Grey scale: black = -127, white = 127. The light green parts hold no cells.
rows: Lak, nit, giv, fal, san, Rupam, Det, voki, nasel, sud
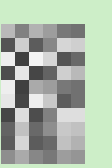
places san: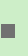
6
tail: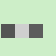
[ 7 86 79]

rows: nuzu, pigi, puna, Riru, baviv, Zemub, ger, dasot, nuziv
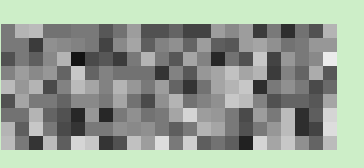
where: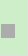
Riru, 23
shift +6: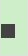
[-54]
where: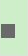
baviv, 24
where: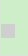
nuziv, 14
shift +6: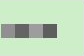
[ 22 -21  35 -27]
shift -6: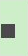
[-59]

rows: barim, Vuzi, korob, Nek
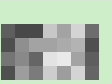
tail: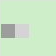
[-26]
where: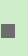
barim, 7
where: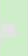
korob, 4
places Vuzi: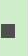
1 7
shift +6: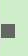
[-20]

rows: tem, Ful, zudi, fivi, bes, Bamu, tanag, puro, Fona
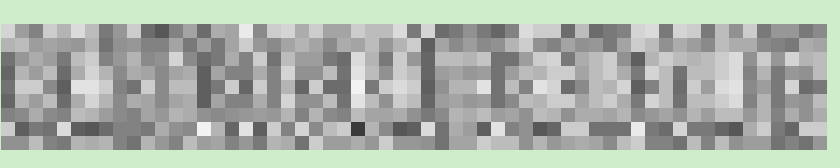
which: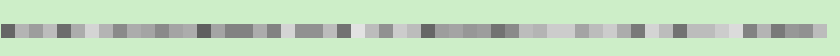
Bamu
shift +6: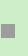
[35]
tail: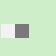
[ 76  91  76 -32  17  52  52  98 -13  60   2  98  84 -19  10  60  52  84
 -32   2  60 -19  76  29  91  98  10  29  -6  84 -19  -6]
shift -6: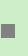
[-4]
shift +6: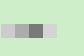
[82 50  0 90]
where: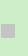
zudi, 35

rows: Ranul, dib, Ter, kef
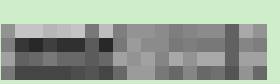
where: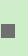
kef, 16
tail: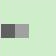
[33]
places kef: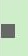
9 13 15 19

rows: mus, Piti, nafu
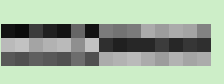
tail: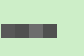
[43 50 58 43 28 50 36 43]
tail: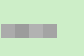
[43]

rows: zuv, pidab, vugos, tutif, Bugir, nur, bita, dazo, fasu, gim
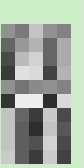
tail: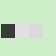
[-61  51]
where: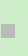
vugos, 2
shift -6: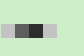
[ 61 -39 -88  61]
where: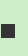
nur, 1
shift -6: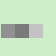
[ 11 -11  61]
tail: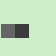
[ 74 -53]

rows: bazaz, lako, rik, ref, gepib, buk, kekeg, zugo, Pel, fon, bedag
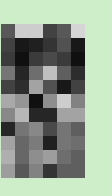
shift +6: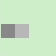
[14 61]
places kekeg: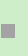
5 6
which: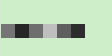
ref

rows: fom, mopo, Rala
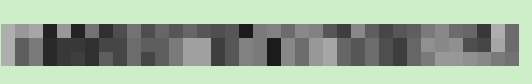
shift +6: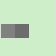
[  7 -13]
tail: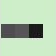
[ -5   1 -19   8   1 -41 -65   8 -33 -57 -41 -33  -5   8 -19 -25 -71  46
 -19]
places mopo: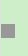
23
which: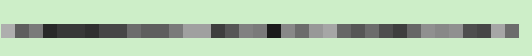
mopo
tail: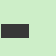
[ -79  -57  -57  -19  -33  -33   -5   32   32  -65  -41    1   -5 -100
    8  -19   24   38  -25  -41  -19  -49  -65  -25   16    8   16  -49
  -57   38  -19]
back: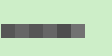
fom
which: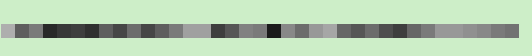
Rala

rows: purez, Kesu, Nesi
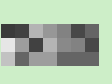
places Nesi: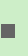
2 5 6 7
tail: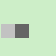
[ 29  29 -26 -26 -26]
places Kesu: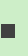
3
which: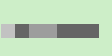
Nesi
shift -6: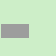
[23 23]
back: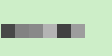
Kesu

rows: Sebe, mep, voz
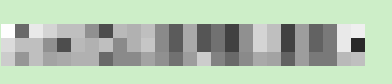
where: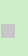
mep, 11
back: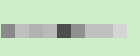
Sebe
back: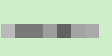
voz
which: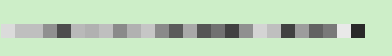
mep
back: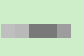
voz
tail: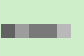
[63]

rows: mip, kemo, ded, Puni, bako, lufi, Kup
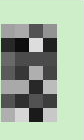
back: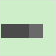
ded
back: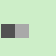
mip
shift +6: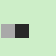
[ 47 -81]
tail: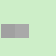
[-45  19]
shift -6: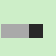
[ 35  35 -93]
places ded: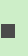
2 3 4

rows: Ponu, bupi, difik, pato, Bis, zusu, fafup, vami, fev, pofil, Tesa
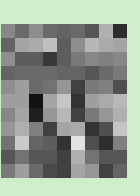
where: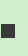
difik, 4
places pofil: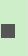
1 3 4 8 9
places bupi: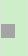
2 9
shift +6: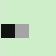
[-103   42]
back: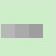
zusu
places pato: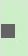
1 5 6

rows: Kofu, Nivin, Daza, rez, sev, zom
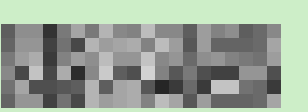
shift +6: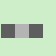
[-27  58 -27]
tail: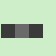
[ 67  67 -13 -21 -69]
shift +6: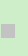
[73]

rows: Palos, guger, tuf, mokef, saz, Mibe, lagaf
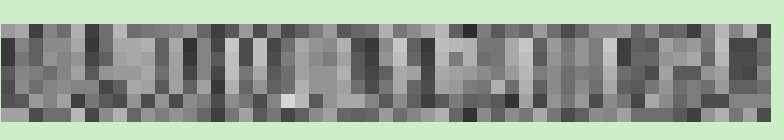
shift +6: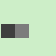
[-58   3]
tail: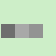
[ 11  48 -51 -70  11  70 -31 -70  62  55  48  -9  -9  40  70 -31  26  -9
  19  -3  70 -64 -31 -38  33  11  26  -9  62 -57 -57 -17]
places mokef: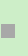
11 19 29 32
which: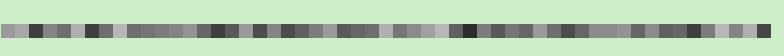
Palos
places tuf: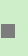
21 24 33 41 43
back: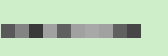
tuf
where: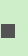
Mibe, 1

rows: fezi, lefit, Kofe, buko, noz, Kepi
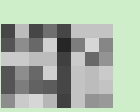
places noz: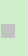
6 8
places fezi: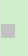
6 7 8
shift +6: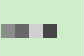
[ 19 -17  86 -51]
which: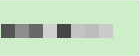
buko
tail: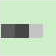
[60 67]
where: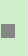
lefit, 8
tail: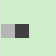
[67 19 25]

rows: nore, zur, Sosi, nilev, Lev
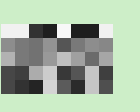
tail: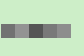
[7]
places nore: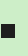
4 6 7
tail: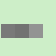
[-42  -6  13   7]
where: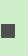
Lev, 8
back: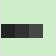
Lev

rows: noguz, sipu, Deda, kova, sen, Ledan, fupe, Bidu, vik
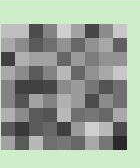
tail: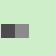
[-16]
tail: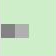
[ 26 -51  11 -16]
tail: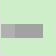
[-24  26  -3  18  18]
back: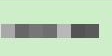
fupe
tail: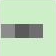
[ 18 -24  18  40 -31]

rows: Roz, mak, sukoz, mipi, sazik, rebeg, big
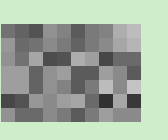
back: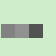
Roz
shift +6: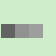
[-22  23  36]
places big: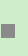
4 9 10
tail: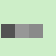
[ 30  38 -21 -78  38 -70]
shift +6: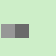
[ 29 -15]
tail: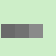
[ -5 -28  -5  10  38  53]
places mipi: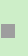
1 2 5 8

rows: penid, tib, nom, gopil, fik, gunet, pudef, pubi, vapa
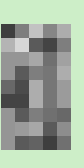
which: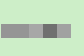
nom
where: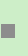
pubi, 5

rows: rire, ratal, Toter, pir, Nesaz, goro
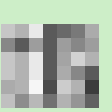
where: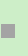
Toter, 5
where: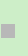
goro, 3
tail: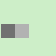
[ 21 -30]
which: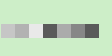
pir
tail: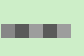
[ 7 29]

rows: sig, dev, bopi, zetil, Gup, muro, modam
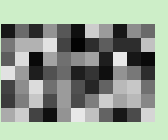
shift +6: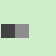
[-54  19]
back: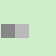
muro
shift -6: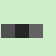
[-52 -95 -34]
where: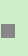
muro, 11

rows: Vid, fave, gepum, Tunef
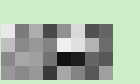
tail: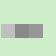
[  3 112  96  51 -19]
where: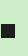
gepum, 6
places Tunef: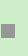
1 3
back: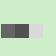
Vid
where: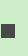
Vid, 4
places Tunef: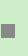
2

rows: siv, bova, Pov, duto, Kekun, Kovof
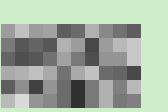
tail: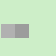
[-55  28  57  71]
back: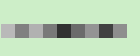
Kekun
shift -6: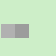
[43 22]
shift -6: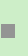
[14]
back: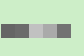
duto
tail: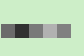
[57]
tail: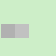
[ 42 -13  42  65 -20 -26 -55]

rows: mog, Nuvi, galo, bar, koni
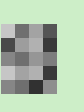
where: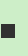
koni, 3
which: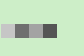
mog

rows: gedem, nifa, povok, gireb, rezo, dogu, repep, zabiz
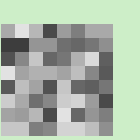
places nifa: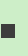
1 2
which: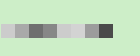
dogu
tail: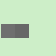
[-9 15]
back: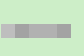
gireb
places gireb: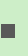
8
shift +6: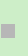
[61]
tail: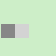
[83 62 15]

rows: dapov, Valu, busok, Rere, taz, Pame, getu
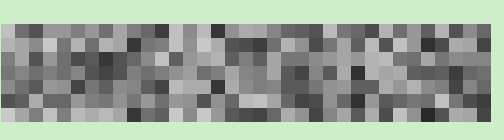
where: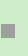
Rere, 14
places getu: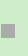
7 21 27 33
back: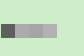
Rere

